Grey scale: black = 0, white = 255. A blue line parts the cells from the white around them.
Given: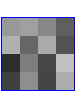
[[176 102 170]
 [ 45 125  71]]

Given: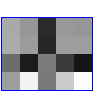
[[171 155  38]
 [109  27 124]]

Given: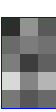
[[106 124 113]
 [125  61  96]]

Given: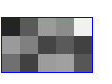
[[154 128  69]
 [112  65 156]]

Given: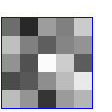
[[191 128  94]
 [146  81 251]]

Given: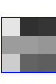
[[156 156 150]
 [205  99  94]]
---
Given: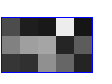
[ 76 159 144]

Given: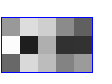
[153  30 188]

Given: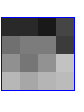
[ 41 124 146 187]

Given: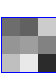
[109 158  43]

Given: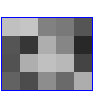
[192  54 192 106]

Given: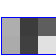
[174  64]
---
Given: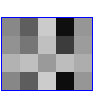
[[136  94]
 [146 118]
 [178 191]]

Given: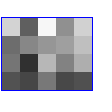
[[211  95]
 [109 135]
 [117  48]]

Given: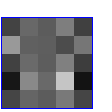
[[ 67 104]
 [153  96]
 [ 65 106]]

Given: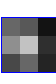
[[103  88]
 [143 194]
 [ 72 103]]

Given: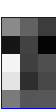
[[138  98]
 [ 21  66]
 [244  63]]

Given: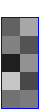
[[ 98 167]
 [130  83]
 [ 31 146]]

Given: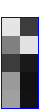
[[229  60]
 [128 226]
 [ 60  25]]

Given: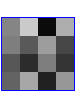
[[133 202]
 [126  89]
 [ 87  44]]
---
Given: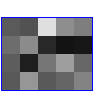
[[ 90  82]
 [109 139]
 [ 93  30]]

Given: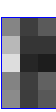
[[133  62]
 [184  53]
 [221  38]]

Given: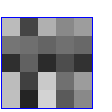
[[187  68]
 [117 111]
 [ 47  97]]

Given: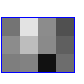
[[116 227]
 [140 189]
 [126 130]]

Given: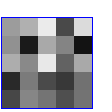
[[156 176]
 [145  26]
 [173 137]]

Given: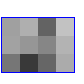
[[160 175]
 [162 150]
 [118  57]]

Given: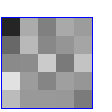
[[ 37 171]
 [104 185]
 [138 140]]

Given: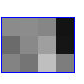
[[139 140]
 [107 137]
 [131 117]]
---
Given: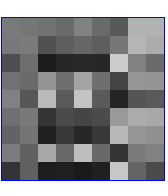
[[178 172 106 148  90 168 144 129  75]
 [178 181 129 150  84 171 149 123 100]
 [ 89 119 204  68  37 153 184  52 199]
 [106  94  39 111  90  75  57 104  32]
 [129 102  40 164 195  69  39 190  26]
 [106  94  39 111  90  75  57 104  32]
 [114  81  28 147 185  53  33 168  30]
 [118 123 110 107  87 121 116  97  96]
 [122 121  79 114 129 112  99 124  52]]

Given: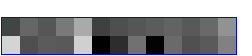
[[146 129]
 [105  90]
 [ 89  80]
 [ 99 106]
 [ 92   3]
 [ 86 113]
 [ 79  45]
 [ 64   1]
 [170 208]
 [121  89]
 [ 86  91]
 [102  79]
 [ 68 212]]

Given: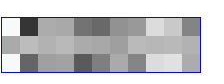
[[132 178 172]
 [201 185 225]
 [220 183 220]
 [153 186 133]
 [146 159 170]
 [105 168 127]
 [115 171  90]
 [169 185 162]
 [172 178 160]
 [ 53 188 101]
 [249 170 248]]

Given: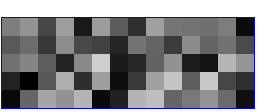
[[ 11  74 149  47  15]
 [125 114 182  70 106]
 [112 100  19 201 148]
 [115 139  29  93 121]
 [117  59 146 197 101]
 [160 100  99 160 190]
 [ 47 116  38  57 180]
 [ 91  37  27  14  33]
 [156  66 206 158  10]
 [ 25  73 137  46 180]
 [158 141  35 174 146]
 [ 71  56  93  87 165]
 [147 108 133   1 101]
 [126  89 113  34   9]]

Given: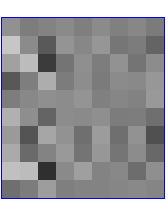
[[123 100 140 151 153 111  80 104 143 133]
 [135 124 116 137 130 125 146 140 109 137]
 [128 118 146 139 134 124 111 117 136 134]
 [139 150 125 123 128 143 156 151 131 131]
 [127 135 143 141 148 138 111 116 159 131]
 [138 148 116 124 140 140 146 153 138 127]
 [131  89  59 173 143 100 166 131  47 157]
 [125 139 188 126 136 142  84 106 188 124]
 [145 198 161  88 125 176 154 170 192 111]]

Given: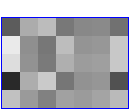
[[113 200 200  81 186]
 [138 151 159 150 164]
 [136 148 156 146 155]
 [120 189 175 118 161]
 [188 119 122 202 129]
 [172 143 146 173 154]
 [ 92 234 221  41 193]]
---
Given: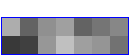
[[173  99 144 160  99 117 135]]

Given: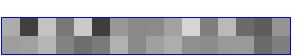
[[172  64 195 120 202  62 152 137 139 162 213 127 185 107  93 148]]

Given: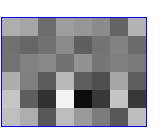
[[174 165 108 158 150 139  99 179]
 [115 130 136 113 146 118 127 120]
 [198  94  48 242  12  56 197  56]]

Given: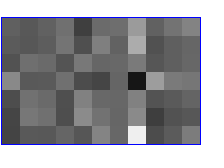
[[ 96  88  97 112  63 107 110 155  97 115 131]
 [ 82 111 106  84 120 102 104 122  86  95 103]
 [ 77 113 106  79 129 104 103 129  83  90 100]
 [ 68  89  88 101  86 132 103 239  76  91 124]]

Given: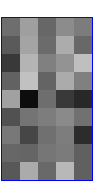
[[110 159 103 140 124]
 [ 57 180 128 147 191]
 [161  13 110  57  40]
 [120  70 112 125  44]
 [ 88 171 105 184  96]]

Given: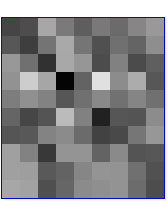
[[ 69  77 167 122  94 121 107 134 153]
 [152 112  49 168 150  76 129  75  95]
 [125 144 130  86 112 137 113 133 112]
 [ 85  88 131 139 107  66  73 118 151]
 [160 158  89  99 134 148 147 112  81]]
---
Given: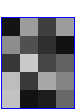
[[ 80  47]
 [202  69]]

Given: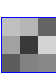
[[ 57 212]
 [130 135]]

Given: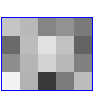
[[188 225]
 [181 210]]

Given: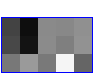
[[ 19 139]
 [154 121]]

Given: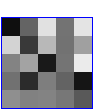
[[ 57 184]
 [163  25]]

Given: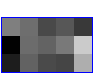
[[108  99]
 [ 98  74]]
